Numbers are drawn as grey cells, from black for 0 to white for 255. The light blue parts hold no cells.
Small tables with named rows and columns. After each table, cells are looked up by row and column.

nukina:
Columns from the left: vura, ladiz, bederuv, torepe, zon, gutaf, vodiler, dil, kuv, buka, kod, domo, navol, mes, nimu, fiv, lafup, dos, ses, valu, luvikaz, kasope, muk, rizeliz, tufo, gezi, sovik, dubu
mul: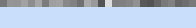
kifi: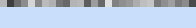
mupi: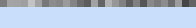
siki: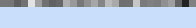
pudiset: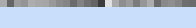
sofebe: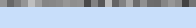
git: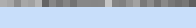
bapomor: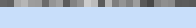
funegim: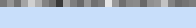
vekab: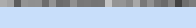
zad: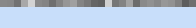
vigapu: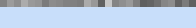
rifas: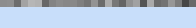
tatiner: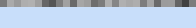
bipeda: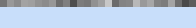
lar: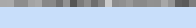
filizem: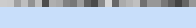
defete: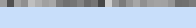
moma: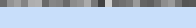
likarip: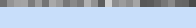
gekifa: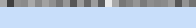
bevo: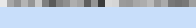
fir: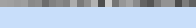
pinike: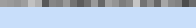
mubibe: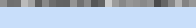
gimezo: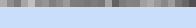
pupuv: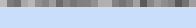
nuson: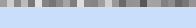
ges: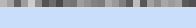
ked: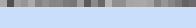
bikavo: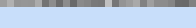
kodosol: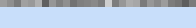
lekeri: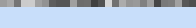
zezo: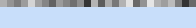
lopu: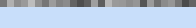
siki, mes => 166
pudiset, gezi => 133
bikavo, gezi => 106
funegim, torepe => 164
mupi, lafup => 150
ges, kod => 115
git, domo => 135
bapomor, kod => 131
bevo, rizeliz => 170
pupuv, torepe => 168
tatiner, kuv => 126
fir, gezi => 77
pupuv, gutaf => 144
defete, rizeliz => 162
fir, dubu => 97
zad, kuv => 132
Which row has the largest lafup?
bevo

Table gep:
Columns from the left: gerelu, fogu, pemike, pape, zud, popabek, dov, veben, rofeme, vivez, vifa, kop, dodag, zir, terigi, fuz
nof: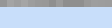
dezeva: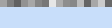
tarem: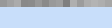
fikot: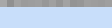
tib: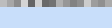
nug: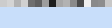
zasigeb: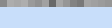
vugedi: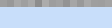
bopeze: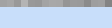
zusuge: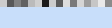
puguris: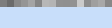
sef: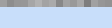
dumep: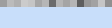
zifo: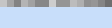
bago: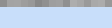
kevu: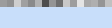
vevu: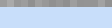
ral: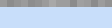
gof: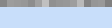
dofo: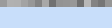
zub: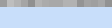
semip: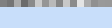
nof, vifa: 143
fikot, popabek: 159
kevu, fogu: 145
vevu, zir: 148
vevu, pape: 157
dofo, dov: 168
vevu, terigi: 162
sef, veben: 170
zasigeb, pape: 174
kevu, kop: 228
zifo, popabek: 135
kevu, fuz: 193
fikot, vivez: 162
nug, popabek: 95
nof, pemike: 158

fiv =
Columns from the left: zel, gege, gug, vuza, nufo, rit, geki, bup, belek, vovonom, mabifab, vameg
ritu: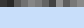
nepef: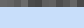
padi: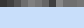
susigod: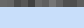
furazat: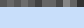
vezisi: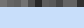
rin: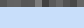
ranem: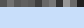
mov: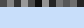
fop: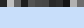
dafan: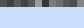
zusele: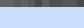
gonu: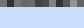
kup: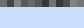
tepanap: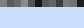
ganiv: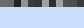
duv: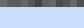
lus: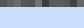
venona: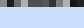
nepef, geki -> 95
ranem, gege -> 114
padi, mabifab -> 111
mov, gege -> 133
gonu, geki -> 76
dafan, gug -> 89
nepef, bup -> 98
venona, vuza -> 176
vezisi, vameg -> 48

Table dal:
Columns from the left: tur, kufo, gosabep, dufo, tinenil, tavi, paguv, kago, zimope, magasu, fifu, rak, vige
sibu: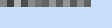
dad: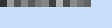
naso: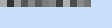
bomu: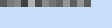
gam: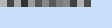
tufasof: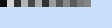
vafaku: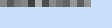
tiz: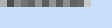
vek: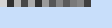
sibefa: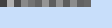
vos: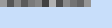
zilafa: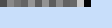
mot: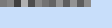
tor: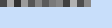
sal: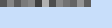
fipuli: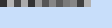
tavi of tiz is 149
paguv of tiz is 94
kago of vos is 177
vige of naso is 115
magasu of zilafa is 98
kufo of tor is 171
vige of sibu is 98
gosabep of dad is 86
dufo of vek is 72
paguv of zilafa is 147
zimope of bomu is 100
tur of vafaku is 134
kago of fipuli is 134
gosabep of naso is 155
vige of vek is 64
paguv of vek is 155

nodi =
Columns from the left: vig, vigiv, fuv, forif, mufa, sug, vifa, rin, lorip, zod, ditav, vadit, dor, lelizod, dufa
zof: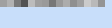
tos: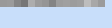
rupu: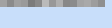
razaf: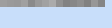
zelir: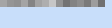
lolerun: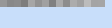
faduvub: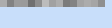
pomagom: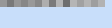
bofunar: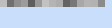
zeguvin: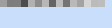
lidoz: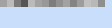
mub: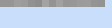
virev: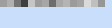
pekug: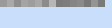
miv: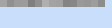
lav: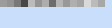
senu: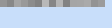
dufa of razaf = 133
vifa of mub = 163
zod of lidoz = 162
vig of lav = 156
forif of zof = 82
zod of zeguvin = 116
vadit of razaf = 142
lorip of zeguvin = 188
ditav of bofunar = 120
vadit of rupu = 164
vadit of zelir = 141
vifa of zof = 154
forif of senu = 153

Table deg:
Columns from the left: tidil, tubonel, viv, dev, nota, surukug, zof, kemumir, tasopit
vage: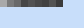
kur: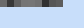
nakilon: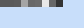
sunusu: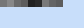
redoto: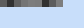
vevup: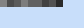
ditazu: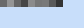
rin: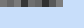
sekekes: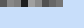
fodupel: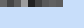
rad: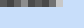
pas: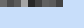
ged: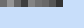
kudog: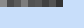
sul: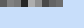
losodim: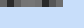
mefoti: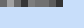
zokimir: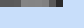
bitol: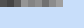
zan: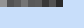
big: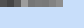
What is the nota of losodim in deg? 118
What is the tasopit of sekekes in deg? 117
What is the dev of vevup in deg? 125
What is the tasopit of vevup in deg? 42
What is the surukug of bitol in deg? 143
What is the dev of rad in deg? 141
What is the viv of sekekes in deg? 126
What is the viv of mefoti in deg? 105
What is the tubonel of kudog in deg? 76
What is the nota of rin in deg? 111
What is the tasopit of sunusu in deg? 92
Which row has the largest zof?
nakilon

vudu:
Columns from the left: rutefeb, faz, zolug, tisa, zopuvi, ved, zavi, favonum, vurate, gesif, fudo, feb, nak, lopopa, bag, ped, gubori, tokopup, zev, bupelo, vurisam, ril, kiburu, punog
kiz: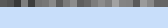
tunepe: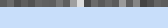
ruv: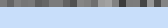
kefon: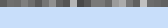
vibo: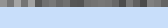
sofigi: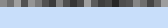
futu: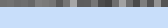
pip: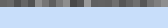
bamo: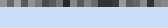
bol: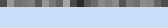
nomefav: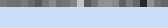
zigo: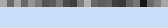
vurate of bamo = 117
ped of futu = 68
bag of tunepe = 89
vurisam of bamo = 139
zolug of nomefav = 110
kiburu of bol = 102
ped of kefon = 105
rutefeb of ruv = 123
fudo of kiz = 140
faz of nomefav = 112
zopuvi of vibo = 162
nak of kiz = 103
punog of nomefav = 102
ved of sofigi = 122
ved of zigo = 123
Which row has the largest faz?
bol

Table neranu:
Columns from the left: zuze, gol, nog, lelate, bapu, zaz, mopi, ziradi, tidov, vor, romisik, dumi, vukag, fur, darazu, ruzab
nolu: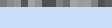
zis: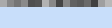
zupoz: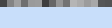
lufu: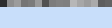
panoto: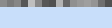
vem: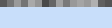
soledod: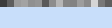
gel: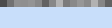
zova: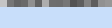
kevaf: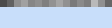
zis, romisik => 97
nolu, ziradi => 82
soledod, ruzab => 94
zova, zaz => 98
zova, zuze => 197
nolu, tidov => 126

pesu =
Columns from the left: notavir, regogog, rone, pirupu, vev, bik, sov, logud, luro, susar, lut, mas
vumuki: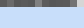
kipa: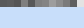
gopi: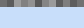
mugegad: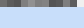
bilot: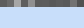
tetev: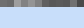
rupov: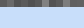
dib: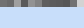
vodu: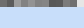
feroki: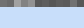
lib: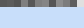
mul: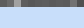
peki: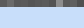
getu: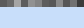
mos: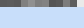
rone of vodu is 157
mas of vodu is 230
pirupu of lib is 127
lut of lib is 94
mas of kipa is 227
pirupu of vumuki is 90
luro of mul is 92
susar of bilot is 89
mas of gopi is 113
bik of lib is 127
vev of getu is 145
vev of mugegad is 145
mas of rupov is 97

